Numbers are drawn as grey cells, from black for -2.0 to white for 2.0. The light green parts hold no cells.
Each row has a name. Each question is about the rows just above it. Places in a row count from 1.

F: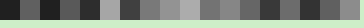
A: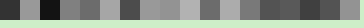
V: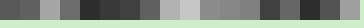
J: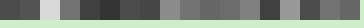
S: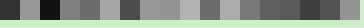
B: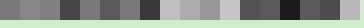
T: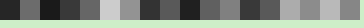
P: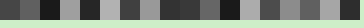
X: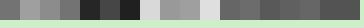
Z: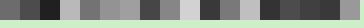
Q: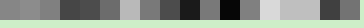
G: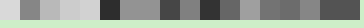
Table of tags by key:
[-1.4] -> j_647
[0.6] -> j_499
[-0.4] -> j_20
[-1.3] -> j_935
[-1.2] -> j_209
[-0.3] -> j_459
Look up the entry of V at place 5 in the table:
j_935
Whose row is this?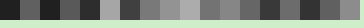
F
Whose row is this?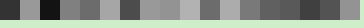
S
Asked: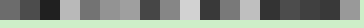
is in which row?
Z
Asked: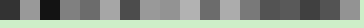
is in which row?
A

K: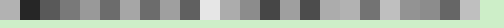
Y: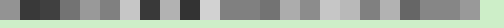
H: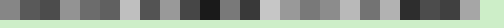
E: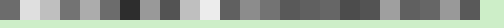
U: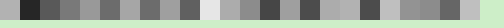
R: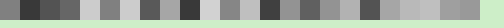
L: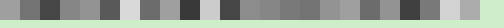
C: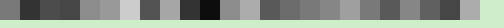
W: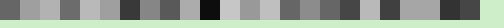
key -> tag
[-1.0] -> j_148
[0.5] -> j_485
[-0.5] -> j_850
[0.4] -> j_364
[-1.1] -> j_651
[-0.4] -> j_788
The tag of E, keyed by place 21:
j_850
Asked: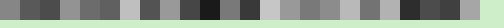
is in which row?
H
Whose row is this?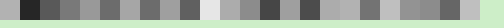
K
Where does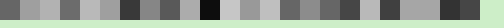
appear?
W

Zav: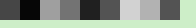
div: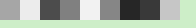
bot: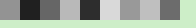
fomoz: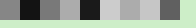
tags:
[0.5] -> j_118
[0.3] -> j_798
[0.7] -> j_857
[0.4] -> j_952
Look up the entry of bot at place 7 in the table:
j_952
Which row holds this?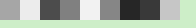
div

